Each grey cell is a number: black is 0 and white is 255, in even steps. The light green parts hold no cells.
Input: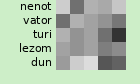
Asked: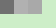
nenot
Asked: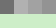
vator

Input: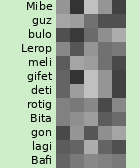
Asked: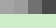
meli
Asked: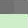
Lerop

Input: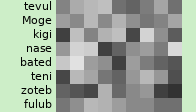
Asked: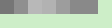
fulub
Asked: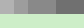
fulub
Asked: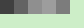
nase
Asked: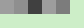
bated
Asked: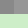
zoteb
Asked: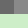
zoteb

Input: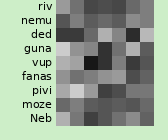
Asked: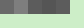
moze
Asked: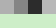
ded
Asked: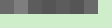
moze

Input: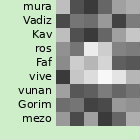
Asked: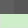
Faf
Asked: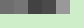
Gorim
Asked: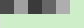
mezo
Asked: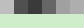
mura

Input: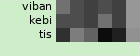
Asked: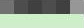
viban
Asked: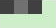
kebi
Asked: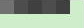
viban
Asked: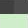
viban
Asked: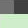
kebi

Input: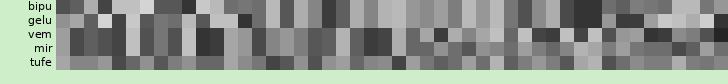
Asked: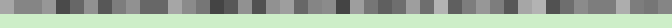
tufe
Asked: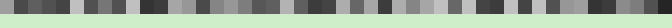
vem
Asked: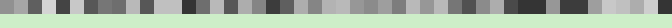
gelu
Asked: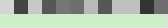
gelu
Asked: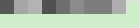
tufe

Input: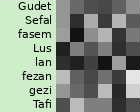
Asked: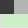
Sefal
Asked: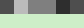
Tafi
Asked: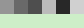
gezi
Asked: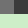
fezan
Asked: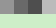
gezi

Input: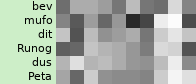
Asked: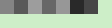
mufo
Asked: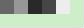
mufo
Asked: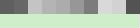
Runog

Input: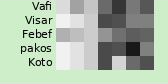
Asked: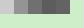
Febef
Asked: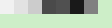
pakos

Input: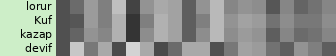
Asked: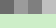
lorur
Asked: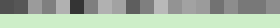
Kuf
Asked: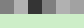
Kuf
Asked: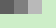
Kuf

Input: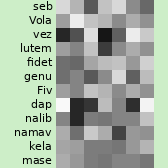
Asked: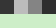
dap
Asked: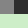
dap
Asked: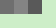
genu

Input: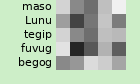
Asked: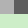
fuvug
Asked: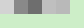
tegip
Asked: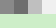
maso

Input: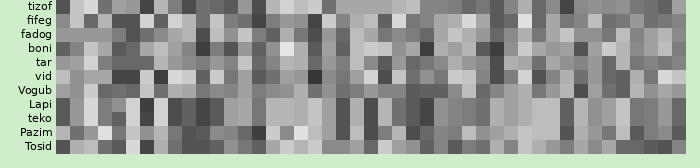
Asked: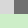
tizof
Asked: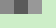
tar
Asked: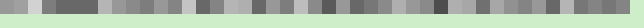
tar
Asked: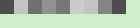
vid
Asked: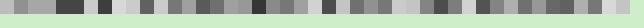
vid
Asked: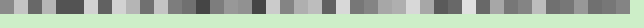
fifeg

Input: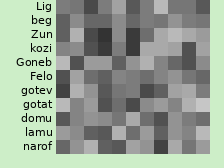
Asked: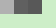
narof
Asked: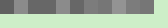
beg
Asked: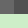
Goneb
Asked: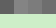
Felo
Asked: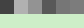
gotev
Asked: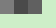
gotev

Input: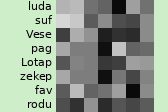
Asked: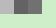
fav
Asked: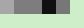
zekep
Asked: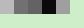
luda
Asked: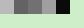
fav
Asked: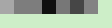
zekep
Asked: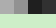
Vese

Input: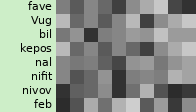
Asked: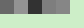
nifit
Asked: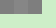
nifit
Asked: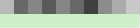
kepos
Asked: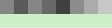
kepos
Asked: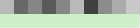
Vug

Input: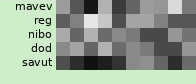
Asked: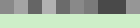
dod
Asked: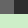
savut
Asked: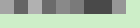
dod

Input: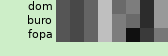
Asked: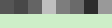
buro
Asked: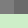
buro

